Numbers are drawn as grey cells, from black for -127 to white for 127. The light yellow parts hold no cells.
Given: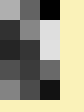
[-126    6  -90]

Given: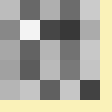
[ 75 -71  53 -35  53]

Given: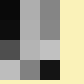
[  5  48 -49]

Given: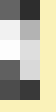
[-82 113]

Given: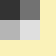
[-13  53]

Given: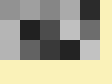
[-84  64 -70]

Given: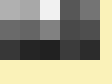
[-11 -54 -94]
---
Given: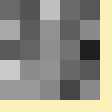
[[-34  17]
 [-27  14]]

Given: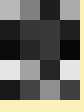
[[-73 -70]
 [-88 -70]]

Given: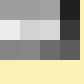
[[ 82  87]
 [  7 -19]]

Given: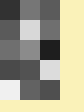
[[ 88 -16]
 [ 11 -97]]

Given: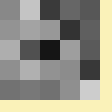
[[  35   24]
 [ -47 -106]]

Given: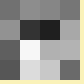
[[-76 -96]
 [119  49]]

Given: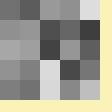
[[ 22 -48]
 [ 31 -60]]
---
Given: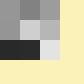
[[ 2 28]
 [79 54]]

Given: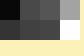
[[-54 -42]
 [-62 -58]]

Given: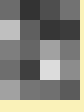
[[-76 -49]
 [-32 -73]]

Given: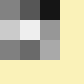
[[ -41 -106]
 [ 110   23]]

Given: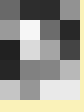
[[-82 -83]
 [118 -19]]

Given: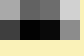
[[ -29  -18]
 [-125 -118]]

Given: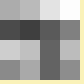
[[ 58  99]
 [-64 -37]]

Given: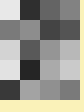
[[-80 -27]
 [ 13 -59]]

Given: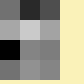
[[-86 -49]
 [ 74  35]]
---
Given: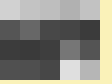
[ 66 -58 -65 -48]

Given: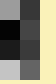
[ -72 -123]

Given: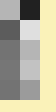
[-94 -35]

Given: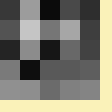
[ -81   38 -105 -113   16]

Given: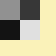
[ -72 -108]

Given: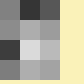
[-40  45 -66]
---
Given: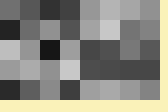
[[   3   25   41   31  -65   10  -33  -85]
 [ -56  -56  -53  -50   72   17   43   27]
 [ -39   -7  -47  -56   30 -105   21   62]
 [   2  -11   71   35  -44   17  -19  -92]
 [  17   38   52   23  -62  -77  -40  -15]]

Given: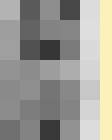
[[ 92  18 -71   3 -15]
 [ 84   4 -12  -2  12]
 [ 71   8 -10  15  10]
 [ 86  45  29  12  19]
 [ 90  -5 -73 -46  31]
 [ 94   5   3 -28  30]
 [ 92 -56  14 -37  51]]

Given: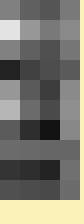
[[ -19  -54  -51  -47]
 [ -15  -92  -81  -75]
 [ -25  -25  -22  -19]
 [   8 -108  -81  -36]
 [  15  -52  -19   54]
 [  10  -66  -37   23]
 [ -37  -50  -62  -93]
 [  -8  -47  -31    1]
 [   9   -6   24   99]
 [  -6  -41  -30    0]]

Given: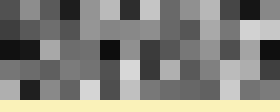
[[  -4  -12   75  -30  -24  -19   -7   64  -49   85  -28    9  -96   47]
 [ -64   46   59    0  -38   48  -71   87  -46  -12   -4  -32  -19   -9]
 [-112   36  -48   19   -8  -41  -68   16 -114  -15  -18   40 -104 -110]
 [  71   82   -8   41  -41  -23   14    8    5   21  -44  -17  -38  -65]
 [   8 -106  -57   55   16  -22   69  -82   58   20  -98  -37   13  -46]]

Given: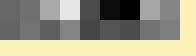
[[  -1  -13  -52  -43  -58    4  -32  -12  -27]
 [   3   39 -126 -115  -52  102   42  -15  -24]]

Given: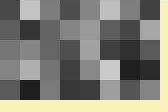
[[  3 -43  29 -67 -71  -5 -96 -38]
 [-85 -95  73   8 -63 -11  48   3]
 [-38 -79 -64  34 -48 -25   6  -9]
 [ 38 -56 -34  25   5 -27 -74 -34]
 [-62  -1  63   6 -49  -2  66 -55]]
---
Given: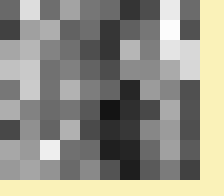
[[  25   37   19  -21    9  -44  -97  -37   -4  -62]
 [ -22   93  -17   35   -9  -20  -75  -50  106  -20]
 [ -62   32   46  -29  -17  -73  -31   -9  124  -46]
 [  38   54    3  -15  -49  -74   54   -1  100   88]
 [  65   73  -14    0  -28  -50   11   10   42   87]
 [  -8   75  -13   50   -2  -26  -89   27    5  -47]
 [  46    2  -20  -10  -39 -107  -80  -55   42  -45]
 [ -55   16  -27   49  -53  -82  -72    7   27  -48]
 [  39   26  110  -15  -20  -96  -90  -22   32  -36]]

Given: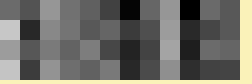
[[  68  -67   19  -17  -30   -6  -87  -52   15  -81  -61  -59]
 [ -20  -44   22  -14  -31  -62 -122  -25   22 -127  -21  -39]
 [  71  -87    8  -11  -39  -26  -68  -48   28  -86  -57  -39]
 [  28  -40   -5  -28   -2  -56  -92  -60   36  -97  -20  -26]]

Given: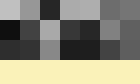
[[ -81  -76    8  -98  -97  -60  -33]
 [  64   23  -89   43   46  -18  -10]
 [-112  -61   41  -72  -88    1  -31]]

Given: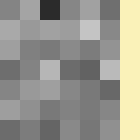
[[-19  -3 -26   9  -8  16]
 [  4  36 -84   6  33 -16]
 [ 41  25  33  29  68   8]
 [ 31   0  -5  10  -3  19]
 [-17   3  54 -19 -29  58]
 [  5  25  31   7  -6 -23]
 [ 30  16  -6   2  -5   6]]

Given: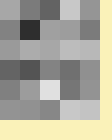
[[ 19  17   7  72  67]
 [ 39  -4 -28  72  21]
 [  2 -81  32  29  -4]
 [ 26  44  39  60  56]
 [-27 -43   3 -15  16]
 [  0  28  96  -9  19]]

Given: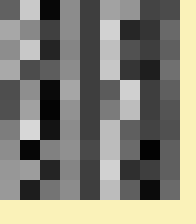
[[  25  -98  -11   12  -65   60  -32 -116  -21]
 [ -30   73 -120   12  -65   34   21  -59  -52]
 [  39    8  -63   12  -65   82  -89  -75  -22]
 [  13   72  -91    5  -65   63  -46  -65  -32]
 [  41  -51  -34   12  -65   71  -74  -97  -15]
 [ -49   14 -117   38  -65  -36   80  -65  -32]
 [ -47   33 -123   18  -65   -4   61  -65  -43]
 [  -2   87 -108   12  -65   60  -32  -60  -47]
 [  13 -121    1   16  -54   60  -20 -124  -32]
 [  23   29  -91    5  -65   81  -80  -65  -32]]
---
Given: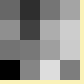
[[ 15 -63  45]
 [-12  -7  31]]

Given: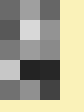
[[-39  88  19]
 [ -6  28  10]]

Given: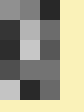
[[-74  52 -19]
 [-82  71 -40]]

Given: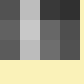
[[-30  72 -24]
 [-36  60 -17]]

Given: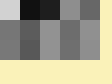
[[ -9 -35  18]
 [ -7 -39  18]]

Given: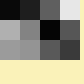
[[  48    3 -122]
 [  27   20  -38]]

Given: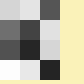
[[-16 -60  97]
 [-46 -89  86]]
